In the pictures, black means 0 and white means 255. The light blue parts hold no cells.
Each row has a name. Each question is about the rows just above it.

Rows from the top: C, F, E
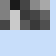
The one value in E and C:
[69]
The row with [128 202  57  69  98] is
F
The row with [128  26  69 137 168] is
C
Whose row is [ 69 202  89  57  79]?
E

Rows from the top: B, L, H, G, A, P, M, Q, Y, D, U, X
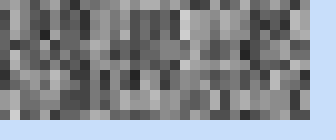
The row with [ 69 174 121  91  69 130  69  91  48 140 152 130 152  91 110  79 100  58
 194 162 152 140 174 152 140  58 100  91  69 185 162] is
M
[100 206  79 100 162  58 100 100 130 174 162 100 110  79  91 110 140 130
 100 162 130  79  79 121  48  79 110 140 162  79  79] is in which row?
X

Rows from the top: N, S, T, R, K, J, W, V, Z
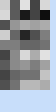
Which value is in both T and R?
[80]
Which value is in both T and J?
[172]
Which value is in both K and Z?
[114]
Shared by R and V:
[102]

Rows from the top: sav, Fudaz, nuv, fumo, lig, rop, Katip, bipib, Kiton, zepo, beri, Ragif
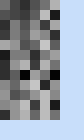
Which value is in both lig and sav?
[81]
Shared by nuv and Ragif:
[47]
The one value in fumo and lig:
[93]

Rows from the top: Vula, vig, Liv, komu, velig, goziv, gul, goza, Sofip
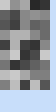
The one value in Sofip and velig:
[64]
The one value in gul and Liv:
[97]
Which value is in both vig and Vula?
[145]
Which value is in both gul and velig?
[52]
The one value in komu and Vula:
[145]
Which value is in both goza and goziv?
[201]

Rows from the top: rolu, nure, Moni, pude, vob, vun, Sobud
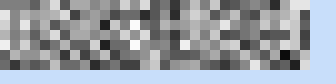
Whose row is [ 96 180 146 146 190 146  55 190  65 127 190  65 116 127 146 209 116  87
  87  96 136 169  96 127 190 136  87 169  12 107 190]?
vun
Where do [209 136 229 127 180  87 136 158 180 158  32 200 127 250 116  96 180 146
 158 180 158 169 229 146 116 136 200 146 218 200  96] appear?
Moni

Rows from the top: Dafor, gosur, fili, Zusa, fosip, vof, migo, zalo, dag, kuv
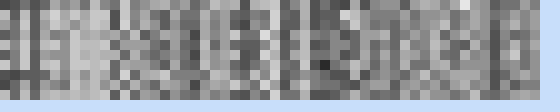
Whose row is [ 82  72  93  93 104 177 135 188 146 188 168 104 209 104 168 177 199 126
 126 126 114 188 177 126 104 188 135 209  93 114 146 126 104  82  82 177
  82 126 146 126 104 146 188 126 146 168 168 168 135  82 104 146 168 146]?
zalo
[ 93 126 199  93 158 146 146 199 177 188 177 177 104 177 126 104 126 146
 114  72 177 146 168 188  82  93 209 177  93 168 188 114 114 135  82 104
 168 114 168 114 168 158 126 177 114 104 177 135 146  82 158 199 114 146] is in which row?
vof
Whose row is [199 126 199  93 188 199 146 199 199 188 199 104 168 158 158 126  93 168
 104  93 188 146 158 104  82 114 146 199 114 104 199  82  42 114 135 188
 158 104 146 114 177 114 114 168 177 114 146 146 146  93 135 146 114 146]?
migo
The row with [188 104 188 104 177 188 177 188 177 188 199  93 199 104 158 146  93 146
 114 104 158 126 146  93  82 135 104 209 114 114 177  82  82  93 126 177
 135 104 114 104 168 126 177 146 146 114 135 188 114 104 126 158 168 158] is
kuv

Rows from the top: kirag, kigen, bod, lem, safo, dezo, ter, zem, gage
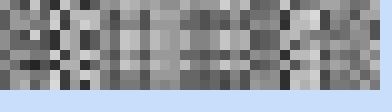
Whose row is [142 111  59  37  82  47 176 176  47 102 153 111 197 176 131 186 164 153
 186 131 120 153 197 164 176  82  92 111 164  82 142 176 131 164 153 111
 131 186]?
ter
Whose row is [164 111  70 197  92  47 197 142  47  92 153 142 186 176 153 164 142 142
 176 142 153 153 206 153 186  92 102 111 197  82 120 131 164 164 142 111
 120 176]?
kirag
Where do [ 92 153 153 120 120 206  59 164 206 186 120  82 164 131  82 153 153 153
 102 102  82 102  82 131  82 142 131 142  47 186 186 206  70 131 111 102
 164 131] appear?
dezo
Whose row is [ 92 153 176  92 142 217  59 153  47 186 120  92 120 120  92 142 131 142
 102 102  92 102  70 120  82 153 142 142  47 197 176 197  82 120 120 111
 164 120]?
gage

